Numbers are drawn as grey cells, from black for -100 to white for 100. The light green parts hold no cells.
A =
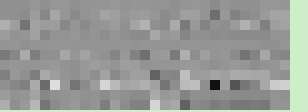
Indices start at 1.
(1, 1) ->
14
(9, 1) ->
13
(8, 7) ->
16
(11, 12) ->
23
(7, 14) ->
23
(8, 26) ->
30
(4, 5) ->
7
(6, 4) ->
-1
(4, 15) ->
10
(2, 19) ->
25
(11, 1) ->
36
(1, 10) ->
16
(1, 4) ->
18
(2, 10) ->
18
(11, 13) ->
10
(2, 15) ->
22
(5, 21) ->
15
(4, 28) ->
15
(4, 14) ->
10
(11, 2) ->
12
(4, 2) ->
15
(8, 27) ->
31
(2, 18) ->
14
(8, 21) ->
23
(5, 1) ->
16
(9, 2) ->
6
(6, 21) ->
25
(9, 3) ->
0
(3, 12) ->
22
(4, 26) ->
10
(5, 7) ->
17
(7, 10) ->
23
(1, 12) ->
19
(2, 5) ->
6
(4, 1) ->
22
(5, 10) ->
15
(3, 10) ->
15
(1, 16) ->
16

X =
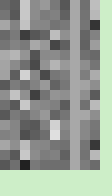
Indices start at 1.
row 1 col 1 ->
-18
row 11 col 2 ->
-30
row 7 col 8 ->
32
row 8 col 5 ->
-42
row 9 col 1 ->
-30
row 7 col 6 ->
41
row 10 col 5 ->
-9
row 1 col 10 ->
49
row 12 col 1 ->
-31
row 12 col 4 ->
4
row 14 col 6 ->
75
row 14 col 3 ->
-38
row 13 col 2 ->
4
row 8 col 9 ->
-1
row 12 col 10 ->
11
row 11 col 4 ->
10
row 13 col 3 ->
-26
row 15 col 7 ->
-11
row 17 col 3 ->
-74
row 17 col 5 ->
-13
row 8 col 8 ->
32
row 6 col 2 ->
42
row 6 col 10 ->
-18
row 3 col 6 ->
-9
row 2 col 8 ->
32
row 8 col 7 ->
-1
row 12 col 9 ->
31
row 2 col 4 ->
10
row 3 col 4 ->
6
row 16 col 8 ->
32
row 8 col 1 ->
27
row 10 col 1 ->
12

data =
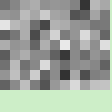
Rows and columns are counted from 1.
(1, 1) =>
-11
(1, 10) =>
44
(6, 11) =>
3
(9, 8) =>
70
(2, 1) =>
18
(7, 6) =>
10
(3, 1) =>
79
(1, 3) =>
28
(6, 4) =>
9
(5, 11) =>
74
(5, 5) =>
37
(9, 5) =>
-34
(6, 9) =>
-15
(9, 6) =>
19
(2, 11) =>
-4
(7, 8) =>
9
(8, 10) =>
0
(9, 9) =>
27
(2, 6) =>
29
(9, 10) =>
51
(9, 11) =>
53
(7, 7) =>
-14
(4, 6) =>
65
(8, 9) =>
-39
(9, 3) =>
49
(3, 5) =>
-44
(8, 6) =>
10
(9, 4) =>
-2

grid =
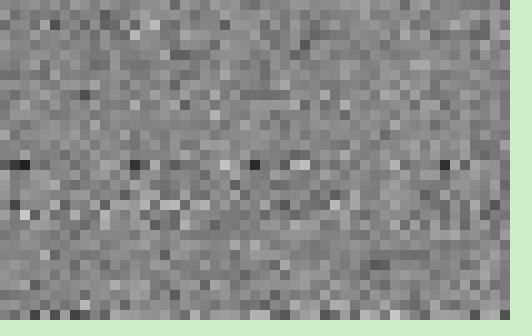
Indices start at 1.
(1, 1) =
6
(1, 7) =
-4
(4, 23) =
8
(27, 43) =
-4
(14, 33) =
-1
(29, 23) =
17
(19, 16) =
-9
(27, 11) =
-16
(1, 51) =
-20
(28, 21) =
-3
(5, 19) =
11
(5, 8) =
5
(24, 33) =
2
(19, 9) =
-1
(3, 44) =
4
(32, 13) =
22
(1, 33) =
9
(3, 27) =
-13
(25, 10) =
16
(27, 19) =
-1
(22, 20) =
5
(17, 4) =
-3
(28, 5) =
13
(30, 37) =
-10
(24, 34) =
2
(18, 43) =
20
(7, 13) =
-6
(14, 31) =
-6
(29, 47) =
25
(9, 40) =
0
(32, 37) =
41
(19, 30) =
-2
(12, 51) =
-6
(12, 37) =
7
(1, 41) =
-15
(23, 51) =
9
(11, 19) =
-25
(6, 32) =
15
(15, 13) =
-3

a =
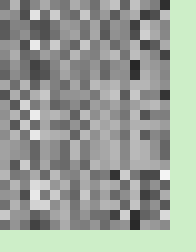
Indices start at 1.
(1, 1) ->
-17
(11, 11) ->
11
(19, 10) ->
15
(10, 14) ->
56
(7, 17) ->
9
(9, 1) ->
31
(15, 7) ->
-16
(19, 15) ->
-16
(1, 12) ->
52
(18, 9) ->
38
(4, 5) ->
-37
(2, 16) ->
-39
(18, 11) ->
-3
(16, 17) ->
-19
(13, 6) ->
-11
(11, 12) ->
28
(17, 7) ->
-17
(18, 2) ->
-6
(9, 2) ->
-14
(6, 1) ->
7
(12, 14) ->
47
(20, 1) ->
16
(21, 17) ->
-32
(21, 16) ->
14
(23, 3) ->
-10
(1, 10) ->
-12
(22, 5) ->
-6
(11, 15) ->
37
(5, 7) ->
4
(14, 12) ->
17
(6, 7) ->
-13
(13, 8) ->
15
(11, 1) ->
20
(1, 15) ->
15
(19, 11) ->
41
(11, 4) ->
-4
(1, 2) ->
41
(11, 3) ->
66
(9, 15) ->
42
